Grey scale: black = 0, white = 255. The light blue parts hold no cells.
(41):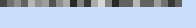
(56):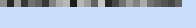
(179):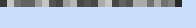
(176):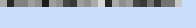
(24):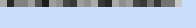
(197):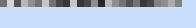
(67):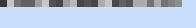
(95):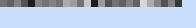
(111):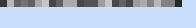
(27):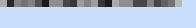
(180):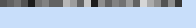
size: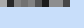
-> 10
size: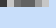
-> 7
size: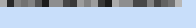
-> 26

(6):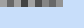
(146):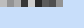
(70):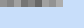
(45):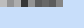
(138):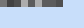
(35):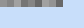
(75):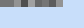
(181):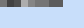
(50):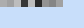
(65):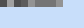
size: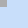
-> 1
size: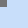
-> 1
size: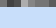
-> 8
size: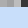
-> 4
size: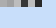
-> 6
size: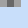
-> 3
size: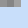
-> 3

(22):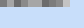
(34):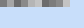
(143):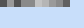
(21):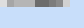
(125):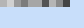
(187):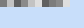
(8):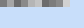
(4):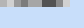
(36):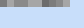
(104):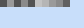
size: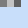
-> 3
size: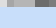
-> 8

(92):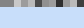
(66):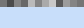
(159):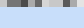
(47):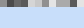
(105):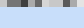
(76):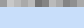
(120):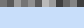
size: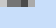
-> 5
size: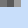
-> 3

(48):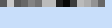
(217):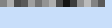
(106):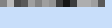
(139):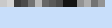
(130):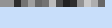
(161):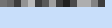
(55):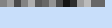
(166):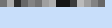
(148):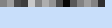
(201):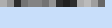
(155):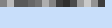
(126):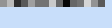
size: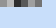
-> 6
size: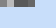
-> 5
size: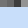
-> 4
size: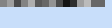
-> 15
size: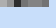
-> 7
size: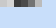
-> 6

